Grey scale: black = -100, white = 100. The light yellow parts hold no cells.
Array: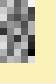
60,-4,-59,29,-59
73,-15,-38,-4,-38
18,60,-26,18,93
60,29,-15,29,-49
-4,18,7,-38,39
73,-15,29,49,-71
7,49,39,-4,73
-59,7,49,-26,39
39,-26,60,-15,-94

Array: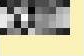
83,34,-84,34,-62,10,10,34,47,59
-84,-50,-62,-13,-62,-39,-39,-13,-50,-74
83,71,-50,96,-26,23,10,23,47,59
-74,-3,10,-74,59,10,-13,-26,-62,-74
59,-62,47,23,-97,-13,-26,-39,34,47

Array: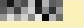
-28,6,-50,29,62,-72,6,-62,19
-38,-82,-16,-38,51,-82,40,-28,-16
19,73,29,62,6,83,-93,40,-16

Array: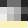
-61,-12,-12,-71
86,48,26,-71
74,61,37,-36

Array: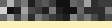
64,-87,-76,28,-43,-53,-76,-6,-76,-87,-87,-19,-65,-65,-65,-6
-19,28,-43,5,-65,-6,-31,-53,-65,-76,5,-31,-6,-43,-65,-43
-19,41,-31,-6,-76,-43,-31,-53,-87,-87,-19,-31,28,-65,-53,-53

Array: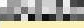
-21,-11,-52,75,-87,1,-87,-64,1,-76,-21,-31
96,25,25,62,86,13,62,62,-41,86,-41,-52
25,13,49,-11,49,13,75,62,1,75,37,49
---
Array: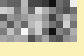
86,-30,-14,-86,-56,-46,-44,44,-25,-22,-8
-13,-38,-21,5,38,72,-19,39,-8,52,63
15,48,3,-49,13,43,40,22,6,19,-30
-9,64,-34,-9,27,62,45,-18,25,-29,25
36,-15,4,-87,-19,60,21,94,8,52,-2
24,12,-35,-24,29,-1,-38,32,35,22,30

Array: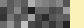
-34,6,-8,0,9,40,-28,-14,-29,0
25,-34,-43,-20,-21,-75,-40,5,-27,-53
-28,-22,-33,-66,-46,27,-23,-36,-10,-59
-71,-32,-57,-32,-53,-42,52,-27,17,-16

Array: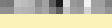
1,25,26,90,13,19,71,-77,-27,26,9,41,47,51,-6,-3
16,29,29,64,22,26,53,-26,1,29,20,37,40,42,12,13

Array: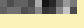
-5,19,-23,-69,-85,34,-43,-23,-25,-38,-18
-42,54,5,-52,-59,6,-29,-38,-12,-12,-25

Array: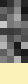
-70,-14,-58,-75
-83,8,-37,-21
-58,32,-4,-39
-9,5,-6,57
-32,-48,-55,-53
-38,-15,-37,21
30,-80,-19,42
-80,-66,5,-25
-64,40,-17,0

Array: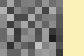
-2,-13,15,-22,0,-2,-25,30,-18
-13,35,-47,27,-29,-10,6,-47,40
-31,-1,-3,-25,35,-42,-42,45,10
-31,9,-21,15,-39,32,-8,-52,9
-38,-56,25,-39,14,-6,-56,35,-18
-46,-77,23,-34,8,14,-51,12,-17
-33,21,3,51,-37,-23,0,-61,5
-56,16,24,17,-20,19,-22,-22,17

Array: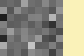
-1,-16,6,-18,-13,26,-23,-16,-22
16,-32,-16,-11,-22,-13,9,-32,18
-11,42,-16,2,0,-25,-27,-16,-78
-8,-61,-39,-12,-26,-11,-25,-27,1
-39,-25,-7,-17,-11,4,-10,22,-10
10,-46,-37,19,-4,6,-20,-6,-69
-28,-1,-25,-26,54,-17,-12,-15,35
-9,-48,-8,-2,10,-31,-11,-23,0
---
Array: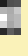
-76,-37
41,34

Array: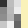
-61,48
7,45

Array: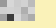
20,69
63,65

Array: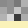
8,13
31,13

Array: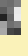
-11,-15
-29,-9

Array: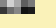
4,64
-58,-15
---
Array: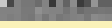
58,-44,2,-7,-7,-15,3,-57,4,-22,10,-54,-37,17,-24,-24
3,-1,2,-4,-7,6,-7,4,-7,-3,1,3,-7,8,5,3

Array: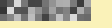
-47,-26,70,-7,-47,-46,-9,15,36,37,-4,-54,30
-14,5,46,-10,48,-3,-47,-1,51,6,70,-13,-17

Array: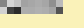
4,67,54,27,31,35,30,13,47

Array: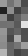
21,-10,12,-41
8,-50,-25,-1
18,-33,-22,-39
9,-21,-8,24

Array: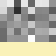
74,85,-33,81,-19,81,79,15
23,3,40,1,-24,-1,0,32
-15,33,-11,33,1,34,32,59

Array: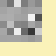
21,-9,77,-2,20,7
34,36,29,27,89,-37
31,-5,87,-18,-57,62

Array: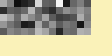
34,0,-88,-75,-62,68,-23,-28,91,-80,-19,-1,-36
50,28,-16,35,9,-14,29,-28,-51,-44,-35,36,-4
-29,5,-6,6,-4,45,29,-10,-70,-14,-18,38,32
